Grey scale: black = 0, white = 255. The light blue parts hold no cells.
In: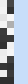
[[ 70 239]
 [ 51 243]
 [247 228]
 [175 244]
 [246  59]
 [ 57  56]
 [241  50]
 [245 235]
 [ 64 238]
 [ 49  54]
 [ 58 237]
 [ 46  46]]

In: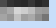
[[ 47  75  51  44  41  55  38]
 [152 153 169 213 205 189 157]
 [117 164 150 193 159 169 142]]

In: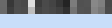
[[ 72 105  56  77  73 222  60  74  68  54  36 124  81  83 136 127]
 [ 75 104  62  78  76 189  68  75  71  64  48 114  83  81 132 119]]

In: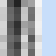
[[245 218  78  34 148 163]
 [235 203 103  71 196 116]
 [236 201 107  76 200 112]
 [240 213  86  48 160 147]
 [238 210  96  57 175 135]
 [217 183 109  89 217  88]
 [237 205  99  62 187 128]
 [230 195 109  83 207 104]]

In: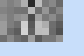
[[105 142 128 139 175  41 188 122 136]
 [132 131 124 116 114 185 110 150 107]
 [112 144 126 143 151  76 161 122 139]
 [ 91 156 126 112 208  89 192 173 110]
 [ 80 156 109  93 212  97 189 191 107]
 [145 109 135 111 100 157  91 119 119]]

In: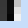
[[193  55  12]
 [225  56  12]
 [240  57   6]]

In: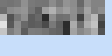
[[131 118 115 120 144 121 117 116 140 121 147 140 104 147 131]
 [141 110 138 144 149 117  96 158 177 145 158 143 120 164 130]
 [ 90 184  83 120 142  92 104  43 141 111 114 141  66 155 185]
 [ 66 227  89 141 105  92  96  75 121  95  44 171 111 173 195]
 [ 82 197 125 144  92 124 122 115 103  98  46 162 135 149 173]]

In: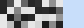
[[231  38  78 234 101  38  47 230 145]
 [ 97  37 230 133 227 228  40  43  34]
 [150 231  31 113  31  41 227 219 227]
 [ 34 232 191  35 157 231 213  26 139]]

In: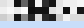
[[246 226 235  19  98  23 244  45  20 228 243 239]
 [ 23 240 248 234 252  14  20  19 224 234  17 242]
 [219 205 220  22 137  38 221  42  29 202 243 219]]
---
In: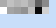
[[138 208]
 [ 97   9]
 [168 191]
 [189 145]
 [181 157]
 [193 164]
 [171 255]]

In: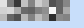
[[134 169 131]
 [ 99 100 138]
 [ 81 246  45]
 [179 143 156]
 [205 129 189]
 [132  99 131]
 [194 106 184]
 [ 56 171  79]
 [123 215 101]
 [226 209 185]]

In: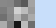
[[163 155 170 109]
 [ 89 188 139 188]
 [109 209 180  22]
 [134 139 135 124]
 [136 124 112 172]]

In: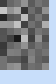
[[103 145  90 174 104  79 102 115  89 139]
 [116  87 117  95 117 145 115 102  99 105]
 [ 91 109  89 113  79  63  93 122 131 112]
 [147  54 192  66 140 190 146  94  70  85]
 [116 168  95 193 120  25 115 124  90 148]
 [103 147  87 153 104  65 102 127  91 140]
 [ 63 197  38 155  83  85  57  64 115 115]]

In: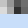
[[110 103]
 [ 83  48]
 [150 168]
 [195 218]]

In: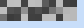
[[ 61 185 185]
 [ 65 182 187]
 [187 145  63]
 [ 65 117 189]
 [ 92  65 188]
 [187  78  63]
 [190  66  64]
 [ 67 145 191]
 [192  76  65]
 [191  82  60]
 [ 73 190 114]]

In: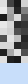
[[210 128  84  52  64  37  49  78 218]
 [ 26  38 219  44  80 191  39 223  25]
 [ 67 165 156 215 208 227 214 168  33]
 [222 236  27 232 220  80 215  32 224]]
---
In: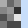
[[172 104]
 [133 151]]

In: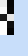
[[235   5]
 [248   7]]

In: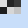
[[221  36]
 [ 29 214]]

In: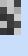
[[184 199]
 [ 69 194]]

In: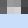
[[ 95 154]
 [101 204]]

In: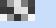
[[ 69 163]
 [ 56  52]]
